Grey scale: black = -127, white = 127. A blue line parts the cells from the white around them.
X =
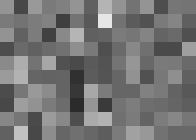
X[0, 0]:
20
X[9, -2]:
-24
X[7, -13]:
30
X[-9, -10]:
-64
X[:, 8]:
[19, -13, -4, -21, -11, -25, -25, -12, -15, -4]
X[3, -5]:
8
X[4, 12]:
-6
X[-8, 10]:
4
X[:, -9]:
[20, -11, 53, 15, -53, -79, -72, -84, -49, -15]
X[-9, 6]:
-39
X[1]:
[-5, -12, -3, 2, -64, -11, -39, 102, -13, -36, -45, -5, 5, -32]
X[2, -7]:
-28
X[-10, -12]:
25
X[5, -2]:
15
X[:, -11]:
[-5, 2, -62, -20, 39, -28, 12, -4, 27, 13]
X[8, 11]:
-3
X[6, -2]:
-28
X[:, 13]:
[-11, -32, -47, 31, -21, -31, -39, -33, -9, -23]
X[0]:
[20, -56, 25, -5, 0, 20, -31, 52, 19, -12, 20, -49, -9, -11]
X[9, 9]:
33
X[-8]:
[19, -30, -3, -62, 9, 53, -31, -28, -4, -9, 4, -27, -21, -47]
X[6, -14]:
-51
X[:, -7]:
[52, 102, -28, -48, -44, -43, -4, -69, 50, -34]
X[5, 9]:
18
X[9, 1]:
65
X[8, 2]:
-53
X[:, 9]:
[-12, -36, -9, 8, 22, 18, -25, -2, -4, 33]
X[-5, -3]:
-7

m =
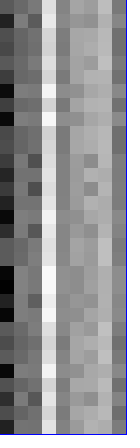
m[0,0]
-37
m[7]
[-64, -22, -17, 83, -6, 36, 50, 52, -14]
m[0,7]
61
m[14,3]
100
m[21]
[-93, -1, -32, 109, 10, 22, 18, 49, 7]
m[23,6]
25
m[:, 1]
[-22, -2, -26, -27, -22, -23, -2, -22, -1, -25, -26, -7, -13, -7, -12, -1, -4, -23, -21, 2, 2, -1, -1, -21, -26, -22, -2, -26, -4, -27, -12]
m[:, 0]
[-37, -93, -48, -55, -38, -66, -116, -64, -118, -54, -50, -67, -90, -68, -93, -118, -82, -36, -36, -121, -126, -93, -121, -37, -51, -36, -119, -46, -81, -50, -94]
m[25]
[-36, -22, -7, 93, 4, 37, 29, 63, -6]
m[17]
[-36, -23, -5, 96, 6, 36, 28, 63, -4]
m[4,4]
5
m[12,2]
-13
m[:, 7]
[61, 49, 56, 57, 63, 51, 46, 52, 46, 55, 56, 54, 45, 52, 44, 45, 51, 63, 63, 47, 48, 49, 47, 64, 57, 63, 46, 58, 50, 56, 45]
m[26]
[-119, -2, -5, 115, 12, 17, 40, 46, 8]
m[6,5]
17
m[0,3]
95
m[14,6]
49
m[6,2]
-5
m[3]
[-55, -27, -16, 82, -4, 38, 45, 57, -15]
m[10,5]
39
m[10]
[-50, -26, -15, 86, -4, 39, 45, 56, -16]
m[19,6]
30
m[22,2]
-5
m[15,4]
12
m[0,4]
4
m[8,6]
38
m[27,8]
-15

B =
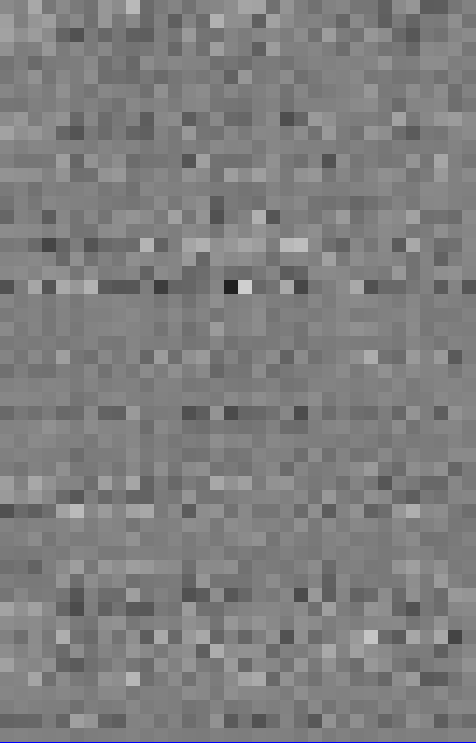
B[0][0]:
10
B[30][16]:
-8
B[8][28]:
34
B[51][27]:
-25
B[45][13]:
25
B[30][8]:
4
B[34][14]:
-12
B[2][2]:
28
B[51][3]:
-4
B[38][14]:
3
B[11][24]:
13
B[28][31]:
9
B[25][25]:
16
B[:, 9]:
[57, 9, -31, -12, -23, -19, 0, 8, 1, -26, 3, -19, -6, -14, -10, 20, -3, -20, 15, 6, -40, 1, 9, 4, 5, 8, -7, 1, 0, 26, 6, 7, 12, 8, 38, -27, 33, -10, 18, 1, 30, -15, 31, -37, -8, 15, 22, -9, 55, -7, 8, 2, 3]
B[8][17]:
-24
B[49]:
[6, 3, 5, 2, 7, 4, -3, 8, 9, -7, 0, 1, -1, 12, 8, -6, 15, 7, 7, 5, -3, 14, 2, 3, 1, 4, 5, 1, 6, -6, -2, 9, -4, 0]
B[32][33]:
10
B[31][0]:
7
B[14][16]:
-5
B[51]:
[-27, -25, -24, -4, -26, 32, 21, -25, -32, 2, 4, -11, 2, -18, -8, 18, -37, -11, -45, -20, 4, -16, -39, 19, -10, 15, -4, -25, -13, 15, 6, -33, -8, -19]
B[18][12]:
5
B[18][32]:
-1
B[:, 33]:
[2, -11, 11, -8, 2, -10, 2, -7, 12, 11, -2, -9, 10, 0, -1, 11, 6, 9, 6, 4, -41, -3, 2, -2, 0, -2, 5, 1, 5, 8, -3, -2, 10, -5, -6, 6, -17, -6, 2, -4, -1, -7, 21, 9, 3, -5, 7, 18, 4, 0, 6, -19, 3]
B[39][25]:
3
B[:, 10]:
[-20, -22, -33, -8, 12, -7, -15, 0, -34, -31, -6, -11, -1, 6, -4, 11, -2, 52, 8, -28, -2, 0, 0, 1, -1, -24, 11, -10, -1, -6, -18, -7, -5, -9, -28, -28, 40, 3, -5, 0, 24, -8, -9, -39, 0, -34, 9, -20, -16, 0, -3, 4, -2]
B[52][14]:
-4
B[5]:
[-8, 2, 18, -10, 8, -2, 14, -17, -15, -19, -7, -20, -9, -2, -8, 0, -29, 23, -6, -2, 12, -15, -6, 4, 2, 9, -8, -4, -11, -10, -2, -14, 2, -10]
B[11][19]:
17
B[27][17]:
-6
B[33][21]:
5
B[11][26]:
-1
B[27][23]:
3
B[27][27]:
-1
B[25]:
[4, -9, 9, -6, 31, -9, -15, 8, -5, 8, -24, 28, -16, 16, 26, -15, 3, -14, 0, 12, -28, 11, -14, -4, 4, 16, 45, -13, -19, 26, 4, 26, -37, -2]
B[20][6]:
50
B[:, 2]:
[40, 21, 28, 0, -21, 18, 4, 0, -2, 23, 6, -9, 16, -13, -8, -1, 9, -21, 9, 4, 38, 2, 3, 4, -5, 9, -13, 0, 6, -15, 6, 10, 1, 2, 40, 24, -32, 2, 12, -5, -28, -6, -5, 33, 11, 12, 13, 6, 37, 5, 0, -24, 1]
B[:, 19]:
[-15, 34, 8, 29, -4, -2, 7, 2, 11, 7, 7, 17, 13, 3, 9, -42, 9, -2, -15, 5, -12, -1, -11, -5, -5, 12, -16, 1, 6, -14, 1, 8, 0, 7, 18, 6, -10, 3, -10, -5, -4, 12, -6, 7, 9, 18, -21, 7, -23, 5, -1, -20, 1]

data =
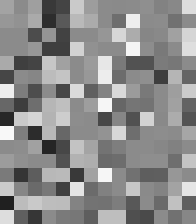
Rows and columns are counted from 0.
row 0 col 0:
35
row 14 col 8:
-2
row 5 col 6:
24
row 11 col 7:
-21
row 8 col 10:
83
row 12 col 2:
-34
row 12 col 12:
23
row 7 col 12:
33
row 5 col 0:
-57
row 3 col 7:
11
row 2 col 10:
6
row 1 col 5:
57
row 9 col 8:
87
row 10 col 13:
11
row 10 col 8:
-1
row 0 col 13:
93
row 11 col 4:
-46
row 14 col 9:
-39
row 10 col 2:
33
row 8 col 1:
74
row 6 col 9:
27
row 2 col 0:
11
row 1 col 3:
-82
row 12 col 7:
118
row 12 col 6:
34
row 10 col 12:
1
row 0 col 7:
11
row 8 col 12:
44
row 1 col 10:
11
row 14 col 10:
11
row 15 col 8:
62
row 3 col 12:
11
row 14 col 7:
-13
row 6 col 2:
-50
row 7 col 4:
63
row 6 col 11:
11

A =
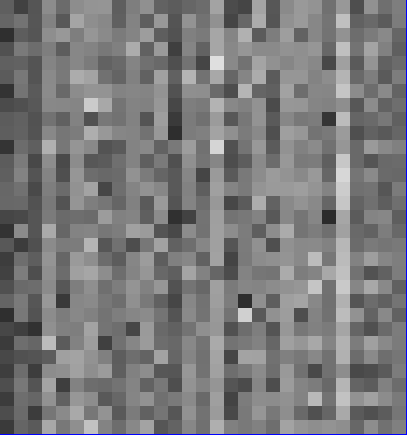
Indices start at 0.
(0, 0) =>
-32
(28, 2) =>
-25
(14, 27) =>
-33
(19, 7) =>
13
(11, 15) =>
6
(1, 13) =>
19
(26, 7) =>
27
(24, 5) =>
2
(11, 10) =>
-32
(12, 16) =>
-37
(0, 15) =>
35
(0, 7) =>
21
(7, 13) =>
-1
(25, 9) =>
-17
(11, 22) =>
-3
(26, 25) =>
-54
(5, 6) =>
35
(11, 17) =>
-34
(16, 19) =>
13
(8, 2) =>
-45
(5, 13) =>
52
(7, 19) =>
-52
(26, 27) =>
-37
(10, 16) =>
-46
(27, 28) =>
-19
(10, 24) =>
22
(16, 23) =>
-16
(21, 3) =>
24
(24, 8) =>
-14
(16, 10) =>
27
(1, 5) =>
37
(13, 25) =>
-15
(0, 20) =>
10
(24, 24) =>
50
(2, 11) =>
-33
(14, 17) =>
-36
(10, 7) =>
-44
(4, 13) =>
-12
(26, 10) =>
13
